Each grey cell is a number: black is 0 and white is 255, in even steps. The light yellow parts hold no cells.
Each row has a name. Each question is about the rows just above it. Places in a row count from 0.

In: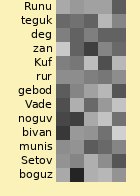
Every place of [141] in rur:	0 1 4
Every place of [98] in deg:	1 3 4

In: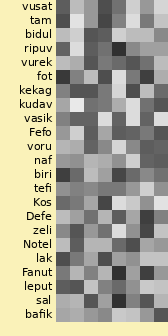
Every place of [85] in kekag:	1 2
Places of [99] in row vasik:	1 2 4 6

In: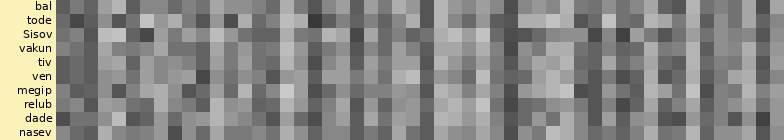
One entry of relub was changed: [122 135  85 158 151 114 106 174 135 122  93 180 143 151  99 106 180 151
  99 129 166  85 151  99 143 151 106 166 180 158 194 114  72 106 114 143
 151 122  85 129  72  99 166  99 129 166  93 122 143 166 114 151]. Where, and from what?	47, [129]
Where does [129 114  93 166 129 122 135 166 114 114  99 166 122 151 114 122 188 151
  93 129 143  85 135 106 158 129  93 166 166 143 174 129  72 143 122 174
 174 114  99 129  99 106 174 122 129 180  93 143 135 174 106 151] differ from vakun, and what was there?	19, [122]

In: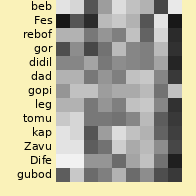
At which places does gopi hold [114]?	7
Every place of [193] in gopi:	1 2 8

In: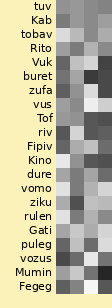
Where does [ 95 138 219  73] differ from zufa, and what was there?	1, [146]
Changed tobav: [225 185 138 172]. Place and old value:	0, [219]
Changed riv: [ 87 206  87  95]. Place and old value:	1, [212]
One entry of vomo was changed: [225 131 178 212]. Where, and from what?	1, [123]

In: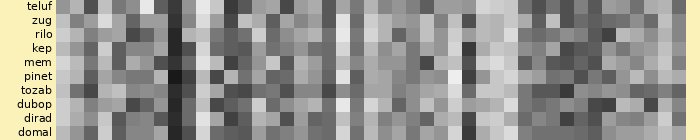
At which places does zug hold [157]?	2 6 7 11 18 24
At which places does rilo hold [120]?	11 21 33 35
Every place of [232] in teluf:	6 10
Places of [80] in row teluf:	2 34 36
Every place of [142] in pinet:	27 42

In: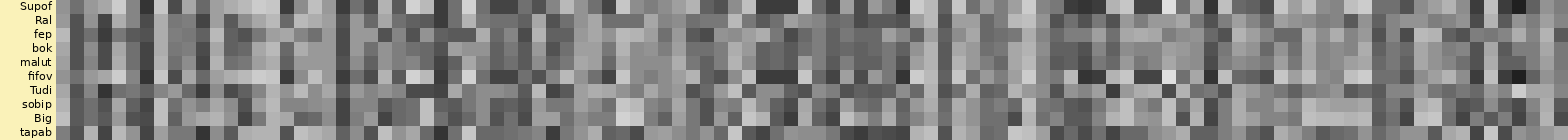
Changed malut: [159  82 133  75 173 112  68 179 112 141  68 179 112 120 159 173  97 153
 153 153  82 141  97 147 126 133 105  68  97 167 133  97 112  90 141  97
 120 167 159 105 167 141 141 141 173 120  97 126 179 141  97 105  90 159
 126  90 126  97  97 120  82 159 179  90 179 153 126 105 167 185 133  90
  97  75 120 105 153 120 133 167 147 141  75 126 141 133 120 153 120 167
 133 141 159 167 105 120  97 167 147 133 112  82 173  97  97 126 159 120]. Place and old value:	87, [159]
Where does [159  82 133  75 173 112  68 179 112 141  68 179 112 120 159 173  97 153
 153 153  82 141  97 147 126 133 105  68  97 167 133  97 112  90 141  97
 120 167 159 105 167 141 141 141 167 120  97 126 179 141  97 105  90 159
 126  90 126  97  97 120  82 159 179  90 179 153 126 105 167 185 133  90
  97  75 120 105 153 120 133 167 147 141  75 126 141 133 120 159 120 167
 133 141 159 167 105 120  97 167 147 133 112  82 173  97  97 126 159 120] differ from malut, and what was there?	44, [173]
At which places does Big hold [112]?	2 25 27 32 36 63 66 67 70 95 99

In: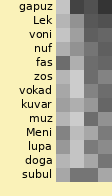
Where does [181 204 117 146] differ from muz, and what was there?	2, [109]
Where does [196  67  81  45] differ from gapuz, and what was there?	3, [52]
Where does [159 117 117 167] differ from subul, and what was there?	0, [167]
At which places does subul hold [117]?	1 2
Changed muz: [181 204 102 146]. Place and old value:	2, [109]

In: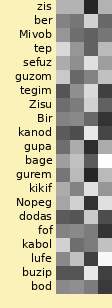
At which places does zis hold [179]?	0 1 3
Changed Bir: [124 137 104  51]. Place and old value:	0, [131]
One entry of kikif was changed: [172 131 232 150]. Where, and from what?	2, [224]

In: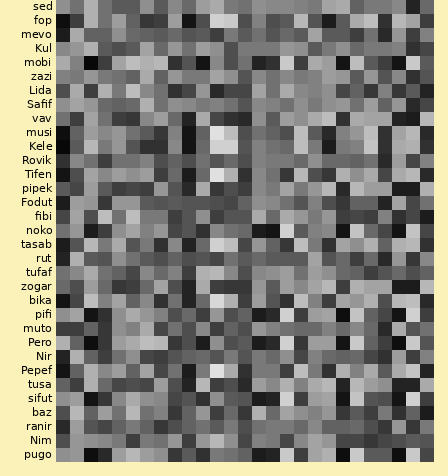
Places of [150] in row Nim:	1 8 10 19
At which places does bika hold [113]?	8
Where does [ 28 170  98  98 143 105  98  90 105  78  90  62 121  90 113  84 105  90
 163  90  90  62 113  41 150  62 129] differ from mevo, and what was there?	9, [84]
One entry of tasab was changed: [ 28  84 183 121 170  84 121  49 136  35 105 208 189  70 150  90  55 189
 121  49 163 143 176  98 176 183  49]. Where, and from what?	15, [98]

